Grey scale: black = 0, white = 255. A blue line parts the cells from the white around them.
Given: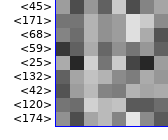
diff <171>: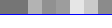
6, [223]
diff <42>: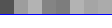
3, [186]
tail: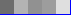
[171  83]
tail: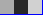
[117 202  69  39 157]

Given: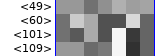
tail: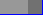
[144 176 158 164]
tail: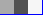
[ 57 101]
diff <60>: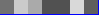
7, [101]
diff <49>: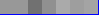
5, [176]
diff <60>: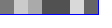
1, [113]
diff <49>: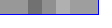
7, [164]
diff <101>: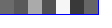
1, [113]

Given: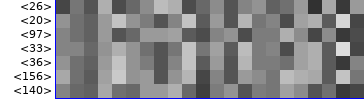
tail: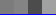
[175  91 221  70]
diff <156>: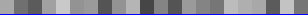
15, [140]
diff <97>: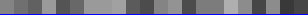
22, [76]
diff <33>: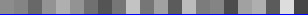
1, [132]
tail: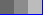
[175  76 104 140  84 132 147  97 112 154  49 168  57 154]
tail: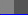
[154 140 118 188 175 168  91 195 118]

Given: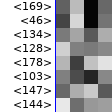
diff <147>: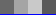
2, [173]
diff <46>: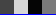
4, [116]

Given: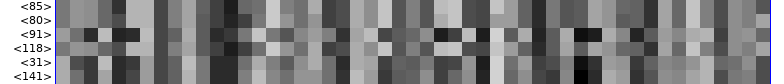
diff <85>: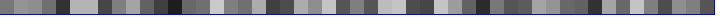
4, [104]
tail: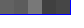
[148  29 210 112 156  64  77 127  15  50 156 148  57  98 135 127 148 180
 104 112 142  77]
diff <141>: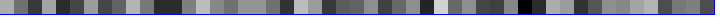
36, [57]
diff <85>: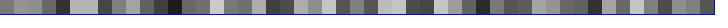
17, [127]
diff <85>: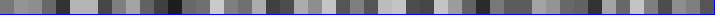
37, [85]
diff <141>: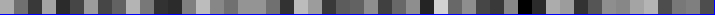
12, [43]
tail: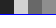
[ 70  57 135   0  43 172 156  50  85 142 135 164 180  77 120 127  77]

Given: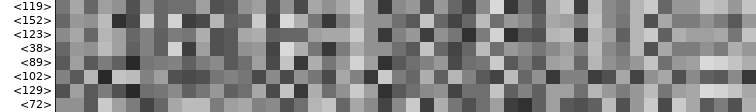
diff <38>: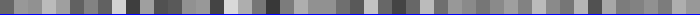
46, [124]
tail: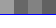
[124 118 174  81  89 167 174  97 103 103 159 167 167 202 145  56 130 152
  62 145 118  49 124 210  49  89  81 181 187  56 181 159  97 181 202  97
 174 159 159 167 118 195]
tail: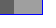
[111 181 152 124 152 187 118 159 167 217 210 195 167]
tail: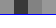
[ 62 145 118  49 124 210  49  89  81 181 187  56 181 159  97 181 202  97
 174 159 159 167 118 195]
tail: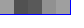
[ 81 145  74 167 145 167 202 145  56 138 152  81 152 103  68 138 217  56
 111  81 174 195  62 187 138 124 181 202 103 152 152 195 187 152 195]
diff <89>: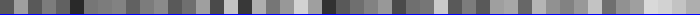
45, [152]
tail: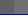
[167  74 195  56 174 111 145 202 159  49  89 111 138 145  68 111 111 195
  97 130  97 159 159 111 181 152 124 152 187 118 159 167 217 210 195 167]

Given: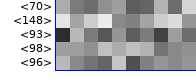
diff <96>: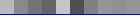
9, [137]
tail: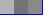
[144]
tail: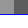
[123  66 158 109]

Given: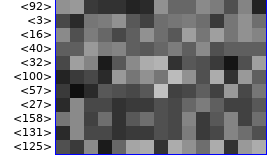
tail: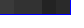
[145 103 103 138 124  80 132  35]
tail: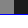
[ 88 138 172 179  50  88  80  58  21  80 159]
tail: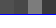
[ 72 132 110  80]

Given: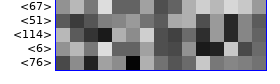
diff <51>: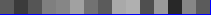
6, [154]
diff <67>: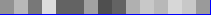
11, [207]
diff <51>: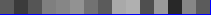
6, [154]
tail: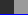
[ 40 134  99]
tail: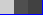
[107  46 154  40 134  99]
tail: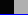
[114  85 107 200 120 134 127 114]
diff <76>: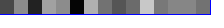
14, [127]

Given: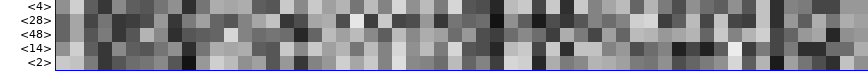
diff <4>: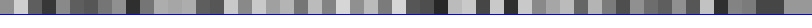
39, [131]
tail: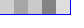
[137 131 109 187 101 131  62 214 207  39 173 123 137 180 173 160 123 117
 144  78 101 123 144 214  94 180  27 160 117  78  47 194 144]
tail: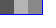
[ 47  86  94 101 214 131 109 117 109  39 101 187 160 187 137  94 187 137
 173 160 109 152  78  62 109 137 109  62 173 123  70 160 101 187 180 152
 166 180 101 201 131 180 207  70 101 152 166  39 144 152]
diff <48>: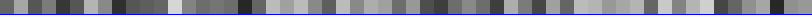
54, [152]
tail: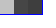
[194  47 152  94 173 117 173 160]

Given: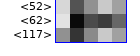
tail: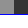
[138 201 161]
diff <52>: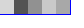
5, [161]
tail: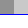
[161]
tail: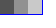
[161]
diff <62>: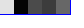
2, [10]

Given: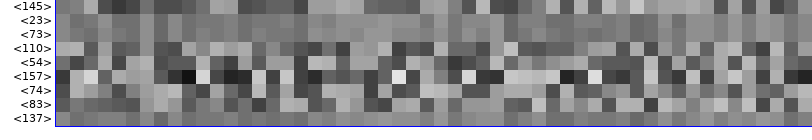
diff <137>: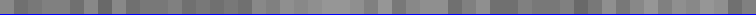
25, [143]
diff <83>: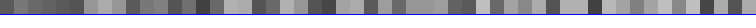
12, [136]

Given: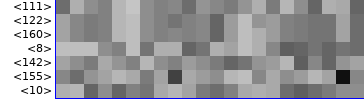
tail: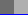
[142 129 182 197 142 129 135 109 148 135 123 148 175 123 182 142 101 175
 169 101]
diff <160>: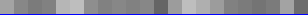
20, [116]
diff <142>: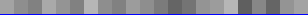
3, [123]
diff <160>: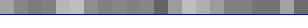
18, [123]

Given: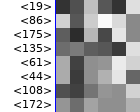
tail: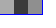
[177 229 102]
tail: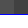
[116 149 143 210]
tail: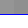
[210]
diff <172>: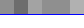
1, [149]
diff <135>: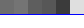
2, [122]
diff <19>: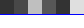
2, [80]
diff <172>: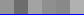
5, [143]

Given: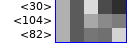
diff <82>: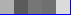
5, [211]
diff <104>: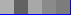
2, [91]
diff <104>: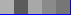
5, [124]
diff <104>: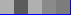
3, [168]

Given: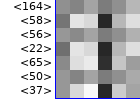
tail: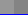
[164 124 144 170]
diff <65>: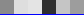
3, [234]

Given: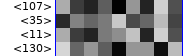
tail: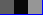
[150  14 187]
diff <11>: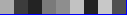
8, [207]
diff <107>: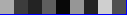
5, [1]
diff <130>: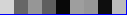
6, [150]

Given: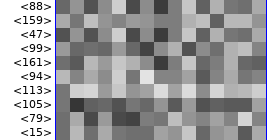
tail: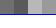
[198 177 140  60 125 198 104 125 177 104  97]
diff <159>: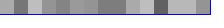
10, [177]
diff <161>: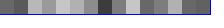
1, [111]

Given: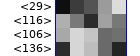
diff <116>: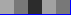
1, [175]
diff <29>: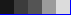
1, [15]
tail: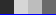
[36]
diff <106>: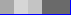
5, [112]
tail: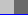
[112]
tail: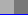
[ 44 161 120]
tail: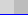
[106  36]

